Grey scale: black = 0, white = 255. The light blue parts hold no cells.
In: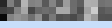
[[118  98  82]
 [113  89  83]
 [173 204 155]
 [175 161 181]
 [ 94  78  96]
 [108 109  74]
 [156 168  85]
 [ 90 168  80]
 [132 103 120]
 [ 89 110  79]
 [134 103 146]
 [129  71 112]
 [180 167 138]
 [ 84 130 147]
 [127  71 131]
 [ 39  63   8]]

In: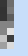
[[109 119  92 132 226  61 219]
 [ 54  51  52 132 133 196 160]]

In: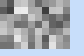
[[162 131  99 134 184 136 145]
 [183 198 128  89 140 170 162]
 [154 195 100  99 127 210 226]
 [142  62 120 182 166  91 110]
 [106 173 174 106 201 185 183]
 [160 170 202 156 137 129 114]
 [200 236 134 116 175 184 208]
 [191 233 158 112 203 229 162]
 [ 86  66 169 166 174 127 115]
 [131  92 154 190 199 137 114]]

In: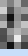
[[103 162  90 195 156 111  62]
 [177 151 143 158 181 235 129]
 [128  82  17  68 152 123  18]
 [167 207 124 181  80  75 102]]

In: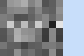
[[131 144 134 228  64  60 109  71]
 [ 94  96 105  33 137 136 123 141]
 [ 82 101 136 136  59  57 122  80]
 [151 133 120 203 118 112  96  91]
 [131 104  98 112 142 147  93 113]
 [173 138  82 188 146 157  71 102]
 [158 138  80 112 172 176  95 143]
 [151 133 120 203 118 112  96  91]
 [ 96 104 126 123  85  83 118  94]]

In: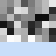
[[232  46 109 198  38  57]
 [187 186  13 231 147 150]
 [161 157  12  67 109 185]
 [124 134 134  39  33 253]
 [ 85 214 137 116 175 172]
 [181 223 112 218 181 246]
 [139 108 186  62  26 252]
 [158 154 124  20 213 193]]

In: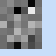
[[108 119 111 158 112 107  99]
 [  6 234 111 181 146  64  74]
 [116  79 121 117 133 161 122]
 [111   0 164 142 180 135  12]
 [140 112 124  97 111 167  83]
 [121 129 108 176 118 108 108]]

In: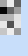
[[ 97 158 227 230 154]
 [235 100 182  82 238]
 [165   5 180 231 198]]
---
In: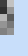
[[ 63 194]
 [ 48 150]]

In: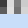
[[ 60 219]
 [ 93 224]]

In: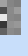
[[162 133]
 [ 79 138]]

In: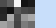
[[77 97]
 [35 17]]

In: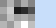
[[139 179]
 [169 204]]

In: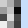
[[206 173]
 [155 193]]
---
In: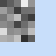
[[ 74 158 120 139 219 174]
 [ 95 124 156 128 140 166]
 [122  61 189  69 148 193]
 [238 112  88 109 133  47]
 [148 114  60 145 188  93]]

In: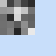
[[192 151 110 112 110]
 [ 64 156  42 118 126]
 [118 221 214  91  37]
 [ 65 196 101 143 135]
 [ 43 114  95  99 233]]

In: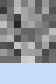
[[ 85  57 142 190 127 164  83 152 109]
 [103 117 110 133 150 180  74 127 110]
 [177 188  65  38 131  73 195  62 108]
 [125 165 167 154 102 119 160 162 201]
 [165 148 151 168 101 102 193 159 207]
 [ 92 100 152 134 116 130 110 155 109]
 [150 166 102 118 126 179 163  74  88]
 [102  84 107  90 187 145  70 106 111]]

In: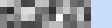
[[209  74 129 132]
 [193  44 157  68]
 [160 163 134 112]
 [ 70 217 209  75]
 [ 77 220 191  72]
 [195 122  89  79]
 [190 111 140 161]
 [ 87  50  88 189]
 [125 167 251 186]
 [185 200  91 111]
 [110 145 116  96]
 [ 96 193 203 147]
 [145  81  59 134]]

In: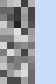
[[155 101 127 206 171 132 213 126 176 197  84 185]
 [190 105  82 126 173 132  75 218 105 143 157  74]
 [201  55  58  35 224 207 128 168 127 123 197  73]
 [ 64 165 151 167  75 213 142  66 122 209 219 161]
 [178  69  70  82 154 162 118 170 135 117 107 106]]

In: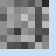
[[143 127  90 142 141 111 156]
 [138 169 158 165 114 154  83]
 [ 99 137 148 141  58 146  81]
 [107 146 194 130 145 180  63]
 [ 85 164 145 181 130 173  99]
 [126  86  79  79  87  60 175]
 [ 40 183 124 185  78 123 137]]
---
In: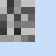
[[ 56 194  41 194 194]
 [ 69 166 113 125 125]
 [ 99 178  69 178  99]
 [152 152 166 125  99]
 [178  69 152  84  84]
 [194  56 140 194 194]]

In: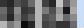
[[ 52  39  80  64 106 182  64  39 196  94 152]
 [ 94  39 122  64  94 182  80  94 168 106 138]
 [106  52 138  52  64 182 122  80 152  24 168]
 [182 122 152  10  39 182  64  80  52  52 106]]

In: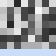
[[ 56  68  56  84 230  96  56 162]
 [ 84 190  84 174 174 174 203  96]
 [174 190 230  68 111 174  56  40]
 [190  96 190  68  56 246 203  84]
 [203  84 217  68 123 203  68  56]
 [217  40 217 203  96 190  84  96]
 [230 217  40 230  84 203  68 217]]

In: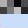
[[ 63 120 191  38]
 [177 104  10  76]]

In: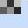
[[ 93 146  39]
 [178  51 194]]

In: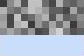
[[ 59 139 178  84 193 193 109  71 178 109  96 125]
 [139 165 139 109 152  71  84 178 208 125  84  96]
 [152  71 193  84 109 152 178  84 165  96 109 139]
 [165  71 178 193  59 152 109 165 109 165  59 125]
 [178 125 109 152 193 178 152  96  96  71 165  96]]
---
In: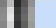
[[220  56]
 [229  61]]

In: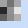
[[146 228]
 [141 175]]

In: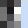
[[ 24 255]
 [ 73 200]]

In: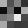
[[105   9]
 [131 234]]

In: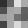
[[165 170]
 [168 113]]

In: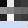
[[134 112]
 [243  68]]
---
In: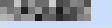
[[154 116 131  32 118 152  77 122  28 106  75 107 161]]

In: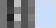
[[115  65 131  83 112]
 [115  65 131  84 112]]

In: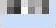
[[205  91  49 249 136 194  88]]

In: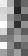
[[210 198  37 136]
 [253 163  47 145]
 [133 124 164 140]
 [159 121 158  89]]

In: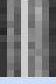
[[ 48 136 100 206 127 174 113  46]
 [ 54 115  92 206 106 149 110  59]
 [ 69 133 110 206 137 143 100  57]
 [ 55 135 104 206 131 132 116  67]
 [ 56 115  87 206 116 147 105  59]]

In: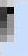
[[ 58  14]
 [ 82 144]
 [154 194]]
